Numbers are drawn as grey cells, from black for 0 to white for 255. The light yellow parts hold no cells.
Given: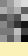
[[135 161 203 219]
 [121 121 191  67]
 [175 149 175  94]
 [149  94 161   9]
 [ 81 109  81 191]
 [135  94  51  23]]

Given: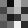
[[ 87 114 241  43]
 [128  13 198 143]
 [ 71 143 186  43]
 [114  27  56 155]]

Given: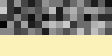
[[161  55 146  69  30  69 146 120 120  55 108 146  81  30  94  17]
 [ 69  55 134  69  17  94  17  81  30  94 161 108  17 108  43  43]
 [134 134  69  81 134 108  30 146 120  81 120 190 108 190 146  81]
 [  4 146  55 161  30  55 161 190 161 202  55 108 108 176 190 120]
 [202  55  30  94 108  81 120 190  30 146 176 120 161 161 134  94]]

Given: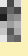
[[229  72 198]
 [182 157 182]
 [198  88 170]
 [ 29 131 143]
 [229 115 100]
 [ 58 100  72]]

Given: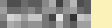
[[135 211 198 159 198 198 119  66 226 119  51 198 183]
 [107 171 159 135 147 147 119 107 171 119  92 159 159]
 [159 107 107 119 135 107 147 147 119 147 159 107  92]
 [135  78  78 107  92  92 135 171  66 135 183  78  92]]

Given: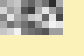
[[198 212 242 129 113 101  85 158 158]
 [158 185 198 129 101 145 113  45 170]
 [212 158 185  85  58 170 228 158 113]
 [129 228 170 145 198 212 101 228  71]
 [170 113 145 113  85 145 198 242 228]]

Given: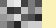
[[108 220 234  65 123  78]
 [152 167 220  94  78  39]
 [181  51  65 194 123 167]
 [138  94  39 181 206 206]]

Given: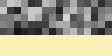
[[146 199 186 146  49  63 186 171  77 105 171  89  77 132  49  89]
 [120 120 146 120 199 171  77 132  77 214  77 105 186  49 132 159]
 [132 120  49 105  63  63  63 146 171 171 105  89 132 120 146  49]
 [199  63  35 159 199 199 105 105  35 159 186 132 171  63 120 132]
 [ 77  89  20  35  49  35 105  35  89 159 186 120 186  63  35  89]]
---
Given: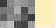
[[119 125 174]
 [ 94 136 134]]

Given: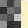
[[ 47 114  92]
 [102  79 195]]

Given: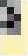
[[189  29 176]
 [197 101  42]]

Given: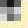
[[173 148 212]
 [214 106 159]]

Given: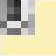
[[159 113  72]
 [166  75  56]]

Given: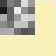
[[ 25  99 237]
 [174 101 156]]

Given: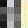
[[ 89 144  97]
 [ 49 167 124]]

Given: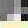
[[121 114 163]
 [113 189 230]]
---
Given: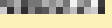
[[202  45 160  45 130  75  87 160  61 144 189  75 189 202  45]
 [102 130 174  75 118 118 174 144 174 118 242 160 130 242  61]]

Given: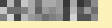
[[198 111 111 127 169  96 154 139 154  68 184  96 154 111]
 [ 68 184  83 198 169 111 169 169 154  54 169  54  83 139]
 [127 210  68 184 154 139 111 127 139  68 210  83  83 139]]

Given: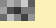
[[161  80  51 121 121]
 [137 176 149 204  93]
 [107 189 137  67 149]]

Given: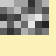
[[ 93  50  80 175 136  93 123]
 [ 50  80  65 175 201 230 136]
 [188  93 188 107 230  65  35]
 [107 149 188 107  80 123  80]
 [201 201 161 161  50 123 175]]

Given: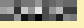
[[ 75  75 149  19  59   5  75  90  31 133 118]
 [133 133  90 118 118 149  90 103 118 103 103]
 [161 173  47 200 149 228  75 149 185  59  59]]

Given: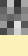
[[153  57 223  87]
 [115 101 115 141]
 [ 72 128 210 153]
 [101 153  72 128]
 [ 72 194  43 166]]
